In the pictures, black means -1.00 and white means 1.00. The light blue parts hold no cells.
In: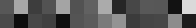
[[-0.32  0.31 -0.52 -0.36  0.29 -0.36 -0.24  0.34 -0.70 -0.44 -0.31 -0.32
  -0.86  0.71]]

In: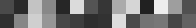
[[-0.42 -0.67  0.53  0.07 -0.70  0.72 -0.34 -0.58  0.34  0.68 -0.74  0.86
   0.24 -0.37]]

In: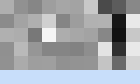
[[ 0.37  0.14  0.05  0.24  0.30  0.28  0.57 -0.42 -0.28  0.07]
 [ 0.38  0.36 -0.06  0.92  0.36  0.31  0.28  0.06 -0.87  0.57]
 [ 0.14  0.34  0.24  0.25  0.14  0.15  0.16  0.54 -0.18  0.66]]

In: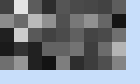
[[-0.49  0.79 -0.28 -0.65 -0.33 -0.42 -0.44 -0.48 -0.27]
 [-0.75  0.61 -0.30 -0.48 -0.41 -0.25 -0.47 -0.42 -0.12]
 [-0.13  0.18 -0.74 -0.85 -0.01 -0.65 -0.52 -0.38  0.03]]

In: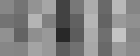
[[ 0.06 -0.09  0.15  0.30 -0.48 -0.06  0.35 -0.18  0.45  0.04]
 [ 0.14 -0.22  0.12  0.20 -0.69 -0.28  0.35 -0.13  0.54  0.04]]

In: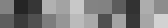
[[ 0.03 -0.71 -0.58  0.39  0.28  0.57  0.03  0.02 -0.28 -0.61  0.36  0.10]]

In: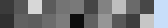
[[-0.54 -0.32  0.69 -0.29 -0.09 -0.05 -0.46  0.02  0.49 -0.17 -0.44]]
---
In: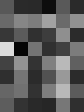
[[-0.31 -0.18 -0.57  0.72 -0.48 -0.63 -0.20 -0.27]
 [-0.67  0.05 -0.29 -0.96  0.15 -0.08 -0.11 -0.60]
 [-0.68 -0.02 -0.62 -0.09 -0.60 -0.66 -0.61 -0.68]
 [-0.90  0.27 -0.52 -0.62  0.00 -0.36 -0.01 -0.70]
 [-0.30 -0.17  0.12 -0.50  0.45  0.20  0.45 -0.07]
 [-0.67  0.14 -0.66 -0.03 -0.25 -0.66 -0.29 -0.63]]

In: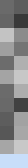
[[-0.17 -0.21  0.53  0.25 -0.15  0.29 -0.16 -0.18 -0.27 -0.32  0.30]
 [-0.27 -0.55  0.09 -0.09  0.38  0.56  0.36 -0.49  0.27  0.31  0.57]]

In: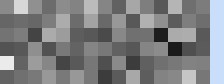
[[ 0.08 -0.20 -0.10 -0.35  0.84 -0.23]
 [ 0.69 -0.15 -0.02 -0.31 -0.22 -0.12]
 [ 0.13 -0.19 -0.47  0.12  0.22 -0.05]
 [-0.15 -0.02  0.34 -0.36  0.05  0.19]
 [ 0.10  0.35  0.22 -0.05 -0.46 -0.05]
 [ 0.03 -0.15 -0.27 -0.22 -0.30  0.19]
 [ 0.47  0.28 -0.31  0.04 -0.07 -0.06]
 [ 0.04 -0.18 -0.42 -0.06 -0.38 -0.53]
 [-0.24  0.19  0.07 -0.24  0.08 -0.29]
 [ 0.31 -0.31 -0.12 -0.32 -0.53  0.32]
 [-0.01  0.39 -0.11  0.04 -0.25 -0.27]
 [-0.31  0.13 -0.77  0.10 -0.12  0.03]
 [ 0.42 -0.28  0.34 -0.80 -0.06  0.07]
 [-0.13 -0.01  0.36 -0.38  0.02  0.55]
 [-0.03 -0.14 -0.30 -0.29  0.00 -0.07]]

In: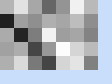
[[ 0.42 -0.75  0.34  0.26  0.37]
 [ 0.77  0.25 -0.72  0.36  0.71]
 [ 0.31  0.12 -0.02 -0.46 -0.05]
 [-0.20  0.37  0.90  0.19 -0.46]
 [ 0.16  0.30  0.24  0.98  0.67]
 [ 0.89  0.48  0.30  0.67  0.79]
 [ 0.45  0.11  0.03  0.46  0.00]]

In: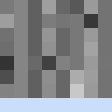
[[-0.05  0.24 -0.11 -0.14 -0.60 -0.39  0.02]
 [ 0.04  0.04  0.04  0.04  0.04  0.04  0.04]
 [-0.25 -0.25 -0.25 -0.25 -0.18 -0.25 -0.25]
 [ 0.25 -0.03  0.17  0.14 -0.49  0.11  0.10]
 [-0.19 -0.08 -0.19 -0.19  0.01 -0.19 -0.19]
 [-0.31 -0.06 -0.06 -0.06 -0.06  0.35  0.57]
 [ 0.21 -0.56  0.21  0.28  0.21  0.23  0.21]
 [-0.10 -0.10 -0.10 -0.10 -0.09 -0.10 -0.10]]

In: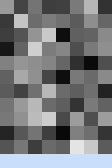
[[ 0.20 -0.55 -0.51 -0.82  0.01 -0.24 -0.29 -0.09 -0.06 -0.72 -0.34]
 [-0.47  0.54 -0.34 -0.22  0.17  0.32 -0.48  0.20  0.14 -0.32 -0.07]
 [-0.09 -0.15  0.16  0.62  0.11  0.13 -0.12  0.44  0.47 -0.09 -0.52]
 [-0.51 -0.03  0.58 -0.03  0.04 -0.45  0.44 -0.16  0.61 -0.51 -0.17]
 [-0.50 -0.12 -0.89  0.05 -0.20 -0.89 -0.16 -0.26 -0.42 -0.93 -0.25]
 [-0.04 -0.29 -0.25 -0.39 -0.63 -0.05 -0.26 -0.60  0.22  0.00  0.79]
 [ 0.43  0.11 -0.22 -0.04 -0.92 -0.17 -0.13 -0.04 -0.38 -0.13  0.57]
 [-0.61 -0.20  0.08  0.12 -0.38  0.08 -0.73 -0.23  0.23 -0.59 -0.29]]

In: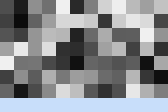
[[-0.39 -0.50 -0.34  0.26  0.88 -0.50 -0.21]
 [-0.78 -0.91 -0.51  0.83 -0.10  0.11 -0.83]
 [ 0.12 -0.23  0.17  0.17 -0.08 -0.28 -0.41]
 [-0.12  0.24  0.47  0.73 -0.43  0.37  0.08]
 [ 0.88  0.69  0.43 -0.62 -0.59 -0.06  0.72]
 [-0.68  0.68 -0.73 -0.65 -0.87  0.23  0.49]
 [-0.01  0.58 -0.17 -0.39 -0.21  0.18 -0.32]
 [ 0.65 -0.58  0.35  0.26 -0.26 -0.16 -0.62]
 [ 0.87  0.59 -0.27  0.46 -0.36 -0.24 -0.37]
 [ 0.46  0.80 -0.26 -0.49 -0.27  0.43  0.81]
 [ 0.25  0.71  0.88  0.45 -0.87 -0.58  0.38]
 [ 0.52 -0.45  0.15 -0.62  0.32 -0.88 -0.02]]
